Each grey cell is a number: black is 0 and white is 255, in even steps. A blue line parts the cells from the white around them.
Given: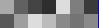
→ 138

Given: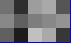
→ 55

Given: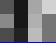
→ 117

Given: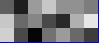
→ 61

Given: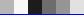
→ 225

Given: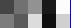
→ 208

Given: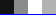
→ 179
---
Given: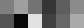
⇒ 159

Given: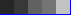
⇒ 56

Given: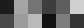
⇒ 165

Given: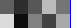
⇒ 45

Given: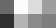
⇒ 252

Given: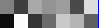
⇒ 62

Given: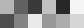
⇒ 97

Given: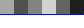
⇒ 81

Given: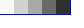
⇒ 210

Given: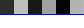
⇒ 190
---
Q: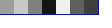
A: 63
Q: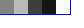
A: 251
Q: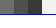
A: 242
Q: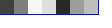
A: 190
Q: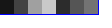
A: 115
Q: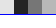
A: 184
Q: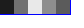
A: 91
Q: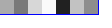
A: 141
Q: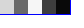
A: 9
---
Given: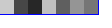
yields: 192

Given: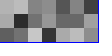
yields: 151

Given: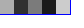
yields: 123

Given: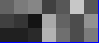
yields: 169

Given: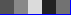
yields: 219

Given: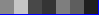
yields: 52

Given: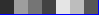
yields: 66

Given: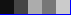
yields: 172
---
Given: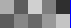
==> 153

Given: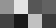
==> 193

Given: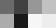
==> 246

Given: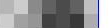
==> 56

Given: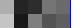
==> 83

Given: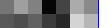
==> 212
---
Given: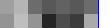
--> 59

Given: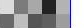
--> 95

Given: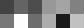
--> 26

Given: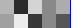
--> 137

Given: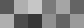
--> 100

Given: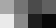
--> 30
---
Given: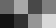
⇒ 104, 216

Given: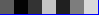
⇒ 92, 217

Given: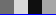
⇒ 110, 166

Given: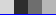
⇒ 215, 182

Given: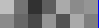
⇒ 191, 127

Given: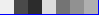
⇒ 239, 175
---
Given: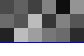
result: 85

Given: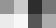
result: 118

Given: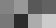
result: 98

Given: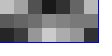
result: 121

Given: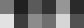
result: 42

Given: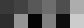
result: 173

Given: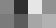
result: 145

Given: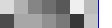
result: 187
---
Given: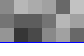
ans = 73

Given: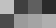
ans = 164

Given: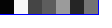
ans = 69

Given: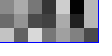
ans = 217

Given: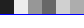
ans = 151

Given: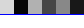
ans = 177

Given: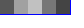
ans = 193

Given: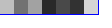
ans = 162

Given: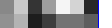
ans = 29
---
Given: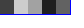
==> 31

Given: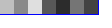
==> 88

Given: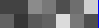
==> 120

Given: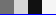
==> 245

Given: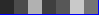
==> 63

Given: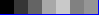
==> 168
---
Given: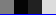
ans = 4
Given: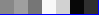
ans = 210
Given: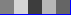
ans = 61
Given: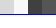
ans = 248
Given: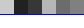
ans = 182
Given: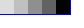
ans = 143
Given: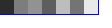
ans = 189
